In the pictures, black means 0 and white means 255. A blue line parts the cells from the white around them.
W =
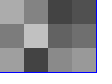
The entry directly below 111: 153
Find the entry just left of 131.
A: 172
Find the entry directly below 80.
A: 111
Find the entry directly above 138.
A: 98

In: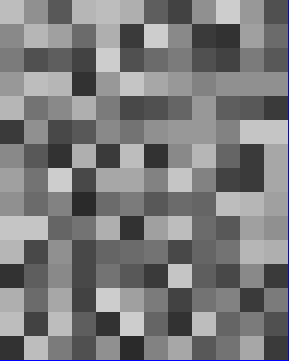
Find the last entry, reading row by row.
58
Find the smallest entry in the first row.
66
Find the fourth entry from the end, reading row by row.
88
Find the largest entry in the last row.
189
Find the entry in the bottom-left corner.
50
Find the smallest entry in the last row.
42
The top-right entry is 80
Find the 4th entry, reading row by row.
182
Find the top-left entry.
189
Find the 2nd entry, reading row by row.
144
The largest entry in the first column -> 197
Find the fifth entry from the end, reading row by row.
167
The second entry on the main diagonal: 182
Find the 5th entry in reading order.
189
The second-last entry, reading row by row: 167

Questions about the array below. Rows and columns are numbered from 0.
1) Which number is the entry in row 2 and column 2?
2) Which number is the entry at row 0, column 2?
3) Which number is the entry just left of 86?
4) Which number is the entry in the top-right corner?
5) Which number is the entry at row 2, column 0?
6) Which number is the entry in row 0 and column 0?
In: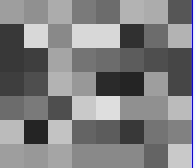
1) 165
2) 172
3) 172
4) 86
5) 56
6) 158

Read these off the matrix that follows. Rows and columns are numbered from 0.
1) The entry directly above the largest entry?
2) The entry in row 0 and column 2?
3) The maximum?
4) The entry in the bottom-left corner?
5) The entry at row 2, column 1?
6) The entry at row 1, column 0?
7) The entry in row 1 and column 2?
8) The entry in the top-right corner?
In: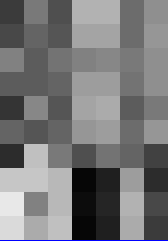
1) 198
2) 79
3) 232
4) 218
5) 92
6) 72
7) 85
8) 143

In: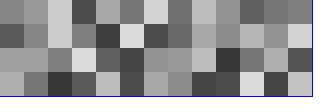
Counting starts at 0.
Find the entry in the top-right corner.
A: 126
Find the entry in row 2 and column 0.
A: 160
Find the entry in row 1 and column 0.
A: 90
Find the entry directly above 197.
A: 84
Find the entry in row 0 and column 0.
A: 134
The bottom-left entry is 175
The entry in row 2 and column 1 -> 160
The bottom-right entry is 197
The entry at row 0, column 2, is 203

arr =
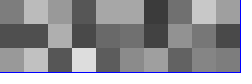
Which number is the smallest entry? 59
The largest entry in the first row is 200
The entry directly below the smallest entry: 66
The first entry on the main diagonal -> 125
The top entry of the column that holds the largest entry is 86
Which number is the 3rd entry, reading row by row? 153
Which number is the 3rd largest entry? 193
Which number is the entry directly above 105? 167
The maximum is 221
